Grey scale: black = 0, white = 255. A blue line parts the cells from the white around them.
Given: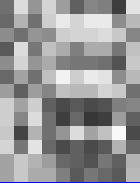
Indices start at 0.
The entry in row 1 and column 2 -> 112
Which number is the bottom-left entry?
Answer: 163
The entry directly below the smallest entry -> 163
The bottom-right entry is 185
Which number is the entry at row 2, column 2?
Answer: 149
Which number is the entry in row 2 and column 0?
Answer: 141
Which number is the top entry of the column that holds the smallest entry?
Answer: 133
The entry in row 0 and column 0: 112
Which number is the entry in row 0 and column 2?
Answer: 149
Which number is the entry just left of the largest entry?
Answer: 192
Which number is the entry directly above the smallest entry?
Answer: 74
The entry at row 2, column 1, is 112
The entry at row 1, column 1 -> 179
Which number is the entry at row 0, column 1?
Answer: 220
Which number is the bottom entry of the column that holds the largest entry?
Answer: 89
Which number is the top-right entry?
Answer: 227
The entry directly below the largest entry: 179
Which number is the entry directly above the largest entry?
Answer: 157
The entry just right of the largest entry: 74
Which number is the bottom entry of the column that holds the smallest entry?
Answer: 119

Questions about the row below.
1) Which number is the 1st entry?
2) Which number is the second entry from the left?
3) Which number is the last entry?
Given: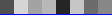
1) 80
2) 214
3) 135

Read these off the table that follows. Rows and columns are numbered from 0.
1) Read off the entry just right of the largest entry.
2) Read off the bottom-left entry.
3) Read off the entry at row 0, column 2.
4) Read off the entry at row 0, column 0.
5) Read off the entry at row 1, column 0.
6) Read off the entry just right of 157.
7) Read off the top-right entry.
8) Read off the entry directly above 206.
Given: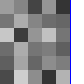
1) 141
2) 74
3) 68
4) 157
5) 117
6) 133
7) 52
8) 165

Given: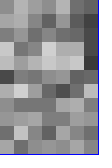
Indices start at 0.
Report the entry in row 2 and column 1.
150
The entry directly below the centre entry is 104
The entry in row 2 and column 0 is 126
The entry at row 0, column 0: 142
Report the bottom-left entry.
166
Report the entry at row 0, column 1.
180
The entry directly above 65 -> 98
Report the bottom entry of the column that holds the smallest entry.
134
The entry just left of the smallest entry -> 200
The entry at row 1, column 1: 174
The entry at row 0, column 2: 158
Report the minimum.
58
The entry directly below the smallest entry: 104
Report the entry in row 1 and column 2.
134
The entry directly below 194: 111
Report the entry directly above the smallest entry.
73
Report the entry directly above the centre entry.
200

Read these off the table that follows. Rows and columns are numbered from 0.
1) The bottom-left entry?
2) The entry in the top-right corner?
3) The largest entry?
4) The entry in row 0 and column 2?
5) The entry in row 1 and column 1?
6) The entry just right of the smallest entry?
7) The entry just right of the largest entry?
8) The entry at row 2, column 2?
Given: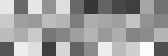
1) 85
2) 113
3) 251
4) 230
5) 159
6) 99
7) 79
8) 201

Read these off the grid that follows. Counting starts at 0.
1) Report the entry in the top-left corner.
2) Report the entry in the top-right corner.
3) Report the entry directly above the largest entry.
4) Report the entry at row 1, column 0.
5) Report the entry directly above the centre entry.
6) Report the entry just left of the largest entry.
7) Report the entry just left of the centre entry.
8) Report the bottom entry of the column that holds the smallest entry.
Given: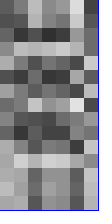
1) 92
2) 67
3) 73
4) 80
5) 116
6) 160
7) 196
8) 146

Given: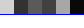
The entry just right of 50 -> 90
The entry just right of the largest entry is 50

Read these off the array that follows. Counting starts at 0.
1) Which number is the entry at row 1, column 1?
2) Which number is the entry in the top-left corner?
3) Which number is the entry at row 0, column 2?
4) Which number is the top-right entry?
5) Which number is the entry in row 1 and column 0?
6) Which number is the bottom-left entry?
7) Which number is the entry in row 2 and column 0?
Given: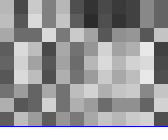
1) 87
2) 183
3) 202
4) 100
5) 189
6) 93
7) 168

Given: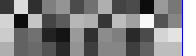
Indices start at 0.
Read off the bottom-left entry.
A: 175
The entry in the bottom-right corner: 189
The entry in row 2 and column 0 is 204
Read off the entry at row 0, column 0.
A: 54
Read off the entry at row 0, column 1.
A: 219
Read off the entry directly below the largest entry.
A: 75
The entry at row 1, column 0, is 212
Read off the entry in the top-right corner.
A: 119
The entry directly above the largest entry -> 12
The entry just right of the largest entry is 83
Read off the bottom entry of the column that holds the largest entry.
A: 98
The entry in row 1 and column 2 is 197
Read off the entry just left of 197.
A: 12

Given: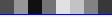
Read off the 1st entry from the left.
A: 77
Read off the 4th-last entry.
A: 225
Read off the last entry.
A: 56

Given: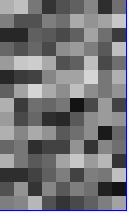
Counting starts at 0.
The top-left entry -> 176
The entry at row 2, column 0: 39
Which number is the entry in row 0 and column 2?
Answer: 119
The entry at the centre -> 119
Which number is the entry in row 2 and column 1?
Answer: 39
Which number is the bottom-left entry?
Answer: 126
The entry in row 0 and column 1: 191
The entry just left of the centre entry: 103
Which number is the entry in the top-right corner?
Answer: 111
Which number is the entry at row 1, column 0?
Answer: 126
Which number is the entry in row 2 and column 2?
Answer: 96
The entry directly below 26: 134
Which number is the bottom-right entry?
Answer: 163
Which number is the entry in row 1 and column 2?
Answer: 81

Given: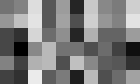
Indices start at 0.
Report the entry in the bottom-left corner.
65
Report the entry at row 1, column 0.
150
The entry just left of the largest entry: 49
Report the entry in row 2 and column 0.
71
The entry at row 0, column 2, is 221
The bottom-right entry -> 162
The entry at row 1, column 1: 192
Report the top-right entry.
207
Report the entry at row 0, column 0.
115
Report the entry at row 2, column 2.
214
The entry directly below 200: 207

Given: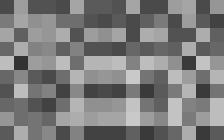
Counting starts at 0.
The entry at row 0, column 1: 157
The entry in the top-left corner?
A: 74
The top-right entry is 150
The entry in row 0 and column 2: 82
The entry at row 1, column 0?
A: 122
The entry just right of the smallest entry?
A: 157
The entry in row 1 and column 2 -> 144
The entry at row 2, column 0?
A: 165
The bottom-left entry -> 90
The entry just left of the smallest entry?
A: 189
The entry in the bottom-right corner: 90
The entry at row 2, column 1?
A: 96
